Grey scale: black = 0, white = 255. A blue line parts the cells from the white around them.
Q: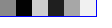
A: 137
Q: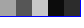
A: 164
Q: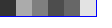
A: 51
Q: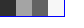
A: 47
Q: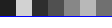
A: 31
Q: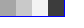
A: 166
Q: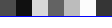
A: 76
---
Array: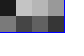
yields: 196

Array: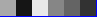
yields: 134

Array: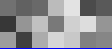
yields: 227

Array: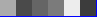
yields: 123

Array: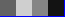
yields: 207

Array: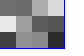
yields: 106
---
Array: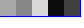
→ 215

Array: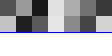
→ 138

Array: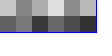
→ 105

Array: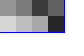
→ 189

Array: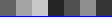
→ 80

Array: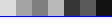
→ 54
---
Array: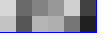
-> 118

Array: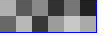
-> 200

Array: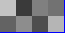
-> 78

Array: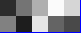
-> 100

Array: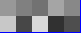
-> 49

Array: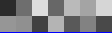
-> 130

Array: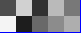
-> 140
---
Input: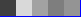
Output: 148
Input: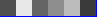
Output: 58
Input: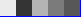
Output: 87
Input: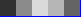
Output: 100
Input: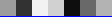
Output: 179
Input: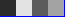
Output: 163
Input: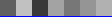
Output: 177
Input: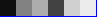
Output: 236
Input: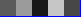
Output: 71
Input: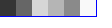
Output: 249
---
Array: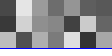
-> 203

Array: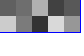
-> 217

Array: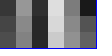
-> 137

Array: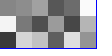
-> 71

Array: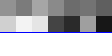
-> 159

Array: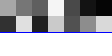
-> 141
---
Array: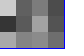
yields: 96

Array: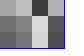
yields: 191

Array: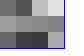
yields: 84

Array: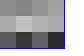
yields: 133

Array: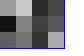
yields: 199

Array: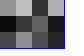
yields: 191
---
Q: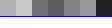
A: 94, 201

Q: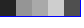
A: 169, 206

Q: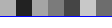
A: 123, 200

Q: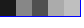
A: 80, 191

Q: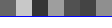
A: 158, 200

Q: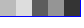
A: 93, 221

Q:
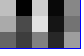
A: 225, 225

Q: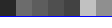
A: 79, 193
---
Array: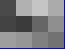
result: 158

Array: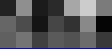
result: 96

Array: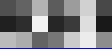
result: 187

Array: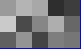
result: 96

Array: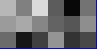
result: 107

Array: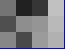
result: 135
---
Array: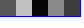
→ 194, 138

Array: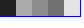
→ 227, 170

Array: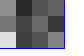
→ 224, 144

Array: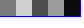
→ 207, 156

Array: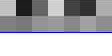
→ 209, 193

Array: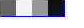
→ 243, 151

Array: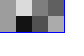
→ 219, 171

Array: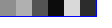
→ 217, 176

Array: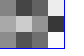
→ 251, 237
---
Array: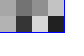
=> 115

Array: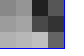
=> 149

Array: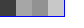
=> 166

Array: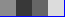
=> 56

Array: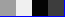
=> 240

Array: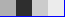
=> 46

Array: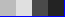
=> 224
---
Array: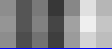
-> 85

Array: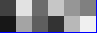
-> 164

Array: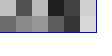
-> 137

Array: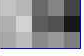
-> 210

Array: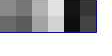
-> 91

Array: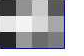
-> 244

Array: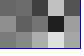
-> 95
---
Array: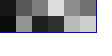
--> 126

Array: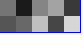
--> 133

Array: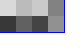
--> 202

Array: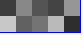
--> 84

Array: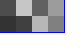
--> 97

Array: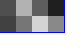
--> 94

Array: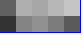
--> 167
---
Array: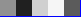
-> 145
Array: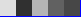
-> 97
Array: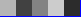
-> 131
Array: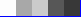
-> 168
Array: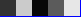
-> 91
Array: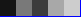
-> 121
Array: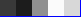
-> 144
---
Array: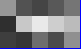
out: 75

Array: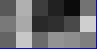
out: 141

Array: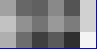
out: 47

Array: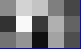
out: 163

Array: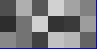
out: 181

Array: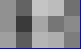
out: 174

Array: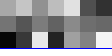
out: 130

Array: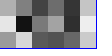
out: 103

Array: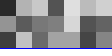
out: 69
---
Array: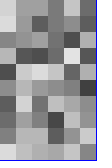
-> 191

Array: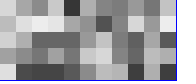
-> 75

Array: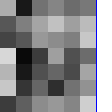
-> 95

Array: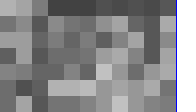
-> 164

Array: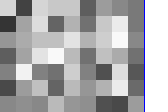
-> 143

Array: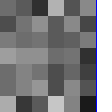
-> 55
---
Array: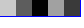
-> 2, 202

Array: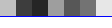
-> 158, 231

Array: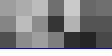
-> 52, 201

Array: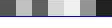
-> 214, 240

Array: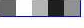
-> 180, 254

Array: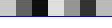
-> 222, 222

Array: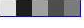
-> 160, 226

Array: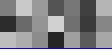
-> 209, 209

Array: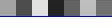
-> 34, 225
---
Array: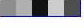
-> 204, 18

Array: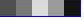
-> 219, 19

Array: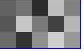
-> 206, 43

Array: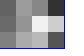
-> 241, 50

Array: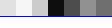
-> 246, 14

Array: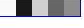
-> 249, 25

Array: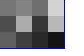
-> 211, 20
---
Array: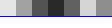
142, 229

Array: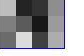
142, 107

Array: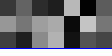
92, 63

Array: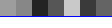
100, 157

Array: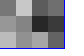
111, 187

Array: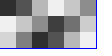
141, 213

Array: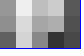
88, 96

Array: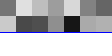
101, 202

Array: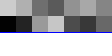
133, 2
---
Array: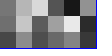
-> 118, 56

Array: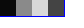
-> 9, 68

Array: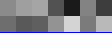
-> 139, 185

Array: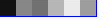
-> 18, 157

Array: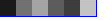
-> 26, 195

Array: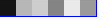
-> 20, 154
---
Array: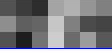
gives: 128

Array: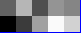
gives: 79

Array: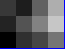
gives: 83

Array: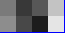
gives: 56

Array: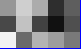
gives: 66

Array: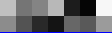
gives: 28

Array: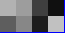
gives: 157
